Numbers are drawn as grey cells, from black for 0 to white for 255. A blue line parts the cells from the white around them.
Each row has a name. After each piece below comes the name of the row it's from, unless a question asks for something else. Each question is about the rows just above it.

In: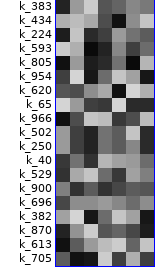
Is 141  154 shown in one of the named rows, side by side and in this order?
yes
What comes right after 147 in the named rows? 204
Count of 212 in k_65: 2
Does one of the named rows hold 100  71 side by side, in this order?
yes
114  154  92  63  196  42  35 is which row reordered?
k_502

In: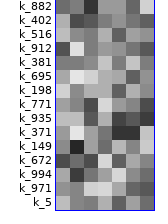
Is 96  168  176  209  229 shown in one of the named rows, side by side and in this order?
no
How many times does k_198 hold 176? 3
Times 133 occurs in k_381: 0
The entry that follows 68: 88

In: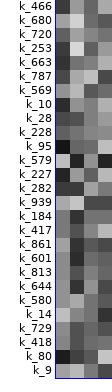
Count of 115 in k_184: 2
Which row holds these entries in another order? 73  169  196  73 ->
k_939

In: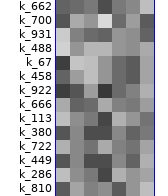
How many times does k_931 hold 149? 1
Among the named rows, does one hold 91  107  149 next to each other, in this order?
no
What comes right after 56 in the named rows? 107

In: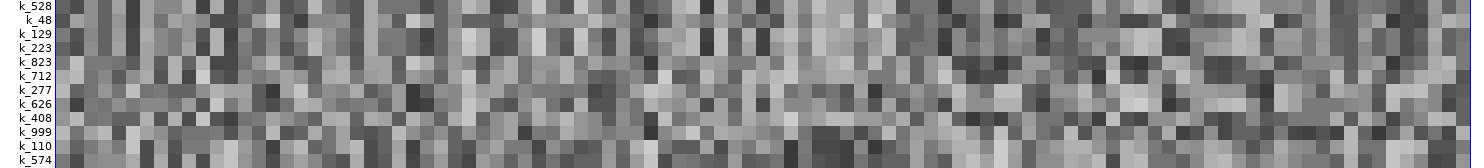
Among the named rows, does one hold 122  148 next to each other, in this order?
yes
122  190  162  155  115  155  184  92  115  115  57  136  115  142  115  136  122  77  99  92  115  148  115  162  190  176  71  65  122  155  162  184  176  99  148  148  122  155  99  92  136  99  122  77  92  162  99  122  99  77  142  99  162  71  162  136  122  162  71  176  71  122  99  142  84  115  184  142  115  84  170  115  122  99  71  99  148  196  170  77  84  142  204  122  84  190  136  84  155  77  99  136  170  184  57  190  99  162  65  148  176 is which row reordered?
k_223
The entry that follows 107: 176
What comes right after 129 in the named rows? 99
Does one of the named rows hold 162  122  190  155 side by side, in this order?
no
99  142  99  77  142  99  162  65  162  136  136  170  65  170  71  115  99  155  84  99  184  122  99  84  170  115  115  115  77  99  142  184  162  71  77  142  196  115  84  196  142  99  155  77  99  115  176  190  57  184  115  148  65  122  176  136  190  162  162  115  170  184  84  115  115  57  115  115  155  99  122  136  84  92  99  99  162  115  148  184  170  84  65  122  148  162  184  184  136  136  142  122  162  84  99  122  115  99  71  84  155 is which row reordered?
k_528
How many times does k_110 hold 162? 10

